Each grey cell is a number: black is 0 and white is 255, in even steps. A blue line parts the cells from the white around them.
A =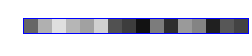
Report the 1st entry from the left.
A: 102
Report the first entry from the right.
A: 67
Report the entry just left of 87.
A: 32
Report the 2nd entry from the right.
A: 87
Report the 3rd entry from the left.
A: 223

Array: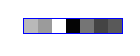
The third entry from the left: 255
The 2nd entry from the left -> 155
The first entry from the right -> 89

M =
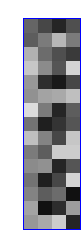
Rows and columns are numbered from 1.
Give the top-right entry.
79
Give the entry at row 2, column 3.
183
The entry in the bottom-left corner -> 151
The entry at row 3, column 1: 177
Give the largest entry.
220
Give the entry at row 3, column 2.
108
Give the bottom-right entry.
37
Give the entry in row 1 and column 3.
37
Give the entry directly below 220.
115
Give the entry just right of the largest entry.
123
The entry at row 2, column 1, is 93
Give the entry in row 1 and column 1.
101

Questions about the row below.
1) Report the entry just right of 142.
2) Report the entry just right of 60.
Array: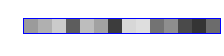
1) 74
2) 215

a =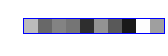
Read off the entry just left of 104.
187
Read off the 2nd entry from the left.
104
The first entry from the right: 159

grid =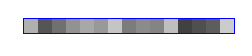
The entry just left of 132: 139
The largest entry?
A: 204
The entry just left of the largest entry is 93
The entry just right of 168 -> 153
